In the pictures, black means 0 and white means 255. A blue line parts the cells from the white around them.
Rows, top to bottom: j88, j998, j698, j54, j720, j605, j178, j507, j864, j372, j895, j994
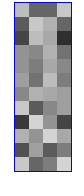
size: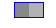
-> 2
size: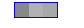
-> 3
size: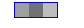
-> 3
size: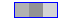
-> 3
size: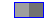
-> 2

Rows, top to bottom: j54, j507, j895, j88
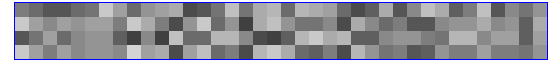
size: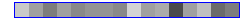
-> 16
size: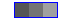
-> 3
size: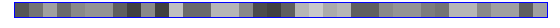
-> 38
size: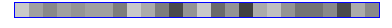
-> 26

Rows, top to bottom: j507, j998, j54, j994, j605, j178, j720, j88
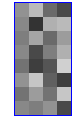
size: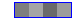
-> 4
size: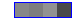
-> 4
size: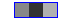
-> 3
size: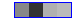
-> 4
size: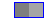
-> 2

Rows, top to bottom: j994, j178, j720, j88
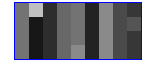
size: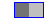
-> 2
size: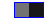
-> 2
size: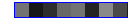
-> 8
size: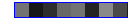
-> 8
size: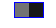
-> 2

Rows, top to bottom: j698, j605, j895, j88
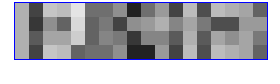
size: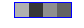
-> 4
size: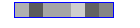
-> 7
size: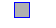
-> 1
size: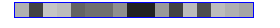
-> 17
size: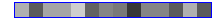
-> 14
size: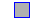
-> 1

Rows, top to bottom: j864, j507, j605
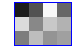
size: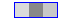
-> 3
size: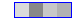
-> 4
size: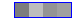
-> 4
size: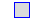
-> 1
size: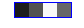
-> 4

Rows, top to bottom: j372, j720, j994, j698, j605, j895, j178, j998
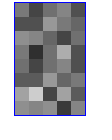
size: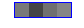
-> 4
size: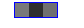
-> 3
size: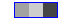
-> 3
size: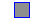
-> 1
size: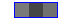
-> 3
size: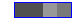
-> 4

